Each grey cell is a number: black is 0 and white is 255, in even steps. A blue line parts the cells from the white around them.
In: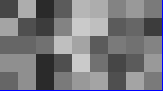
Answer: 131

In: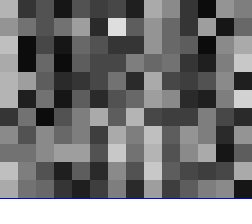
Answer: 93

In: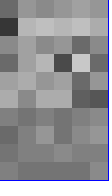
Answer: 150

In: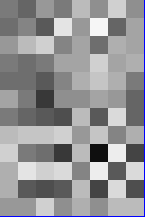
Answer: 218

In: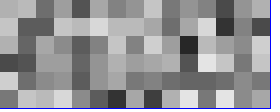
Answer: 197

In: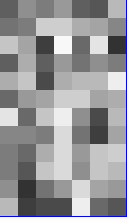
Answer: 185
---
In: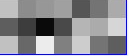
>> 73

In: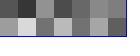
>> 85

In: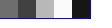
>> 110

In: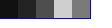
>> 78

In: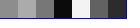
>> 98

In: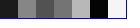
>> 82

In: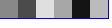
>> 136

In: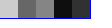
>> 103
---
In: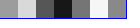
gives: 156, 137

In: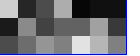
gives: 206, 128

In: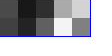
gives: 74, 128

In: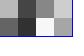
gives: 185, 166

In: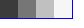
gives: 59, 246

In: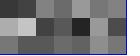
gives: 56, 119

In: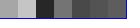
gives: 166, 93

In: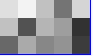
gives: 223, 60

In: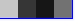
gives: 198, 114
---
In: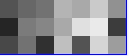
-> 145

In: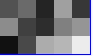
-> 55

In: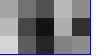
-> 141

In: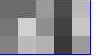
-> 186

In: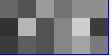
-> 143

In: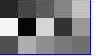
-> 194

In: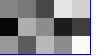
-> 208

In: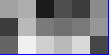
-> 140
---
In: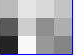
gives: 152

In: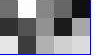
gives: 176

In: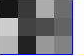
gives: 153

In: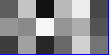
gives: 39

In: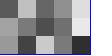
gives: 202

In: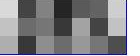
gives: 142

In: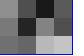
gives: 184

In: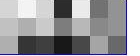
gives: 63

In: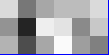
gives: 167
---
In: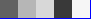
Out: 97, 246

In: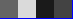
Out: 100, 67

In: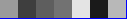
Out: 155, 184

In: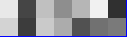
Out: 232, 122

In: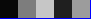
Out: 7, 156

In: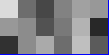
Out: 219, 91

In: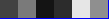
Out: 66, 143

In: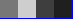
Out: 119, 31
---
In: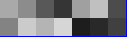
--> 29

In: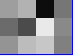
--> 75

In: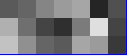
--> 123

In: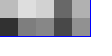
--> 135

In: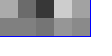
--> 117

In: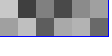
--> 169
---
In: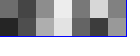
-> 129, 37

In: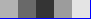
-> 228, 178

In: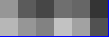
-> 52, 183

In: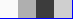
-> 207, 250

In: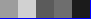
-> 27, 157

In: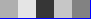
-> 130, 175
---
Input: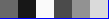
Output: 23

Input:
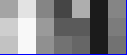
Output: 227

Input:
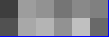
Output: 157

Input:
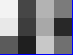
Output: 70

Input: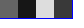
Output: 22

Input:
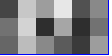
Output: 199

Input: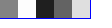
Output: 253

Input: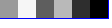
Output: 246

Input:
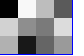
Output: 248

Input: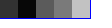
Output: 7
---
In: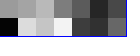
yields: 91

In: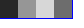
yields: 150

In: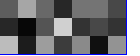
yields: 116

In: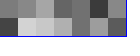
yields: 113

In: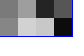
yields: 158

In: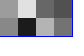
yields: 225

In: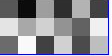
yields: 46

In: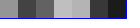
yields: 180

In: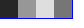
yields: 151
